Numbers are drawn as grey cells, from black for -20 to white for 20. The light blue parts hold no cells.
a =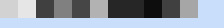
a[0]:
13
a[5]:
8
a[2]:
-10

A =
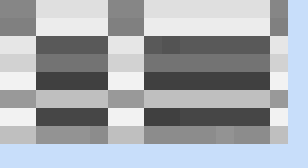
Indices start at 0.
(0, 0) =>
1
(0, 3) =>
15
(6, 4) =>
-9
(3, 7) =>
13
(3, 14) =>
-2
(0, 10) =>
15
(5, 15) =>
4
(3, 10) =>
-2
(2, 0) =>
16
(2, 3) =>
-6
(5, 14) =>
10
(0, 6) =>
1
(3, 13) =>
-2
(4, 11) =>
-10
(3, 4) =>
-2
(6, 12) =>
-9
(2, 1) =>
16
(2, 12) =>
-6
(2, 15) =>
16
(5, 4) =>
10
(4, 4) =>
-10
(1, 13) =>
17
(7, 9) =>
2
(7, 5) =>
2
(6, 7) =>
18
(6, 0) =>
18
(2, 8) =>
-6
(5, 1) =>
4
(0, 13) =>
15
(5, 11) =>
10
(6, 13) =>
-9
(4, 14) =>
-10
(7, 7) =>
10
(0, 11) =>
15
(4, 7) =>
18

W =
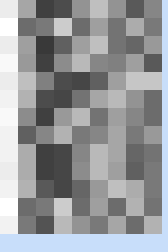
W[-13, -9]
17
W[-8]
[18, 8, -8, -9, -2, 6, 9, 3, -3]
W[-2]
[20, -3, -1, 12, -3, 5, -3, 8, -2]
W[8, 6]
6
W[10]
[18, 8, -6, -9, -4, 4, 10, 7, -1]
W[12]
[18, -1, -7, 9, 3, -1, 6, -3, 8]
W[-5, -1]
-2
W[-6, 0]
18
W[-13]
[17, 6, -10, -8, 3, 10, 3, -6, 1]
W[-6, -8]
-5
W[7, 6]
6
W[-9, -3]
5
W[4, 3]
-8
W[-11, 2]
-11
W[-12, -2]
7
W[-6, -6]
8
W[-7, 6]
5
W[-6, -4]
1
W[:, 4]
[3, -3, 5, 9, -9, -2, 9, -1, 1, 2, -4, -3, 3]
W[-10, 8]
-6
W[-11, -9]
17

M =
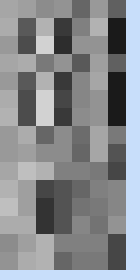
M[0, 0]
6
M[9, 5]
-1
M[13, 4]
0
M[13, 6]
-9
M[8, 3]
2
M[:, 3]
[3, -11, -13, 3, -11, -9, -11, 2, 2, 0, -7, -7, -7, 0, -4]
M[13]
[2, 5, 8, 0, 0, 0, -9]
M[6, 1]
-8
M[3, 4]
-6
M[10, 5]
0
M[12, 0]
7
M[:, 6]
[-5, -16, -16, -5, -16, -16, -16, -1, -7, -9, 1, 1, 3, -9, -9]
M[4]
[4, -6, 8, -11, 1, 6, -16]
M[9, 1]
10
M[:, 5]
[4, 8, 3, 5, 6, 3, 3, 6, 6, -1, 0, -1, -2, 0, -1]
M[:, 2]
[2, 8, 13, -1, 8, 13, 13, -4, 2, 8, -9, -12, -12, 8, 8]
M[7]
[4, 7, -4, 2, -3, 6, -1]
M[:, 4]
[-4, 0, 3, -6, 1, 1, 2, -3, -4, 0, -4, -2, 1, 0, -1]
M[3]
[6, 7, -1, 3, -6, 5, -5]
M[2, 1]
-8
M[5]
[7, -8, 13, -9, 1, 3, -16]
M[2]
[4, -8, 13, -13, 3, 3, -16]
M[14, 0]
3
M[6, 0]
8
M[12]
[7, 7, -12, -7, 1, -2, 3]
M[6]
[8, -8, 13, -11, 2, 3, -16]
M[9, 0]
6
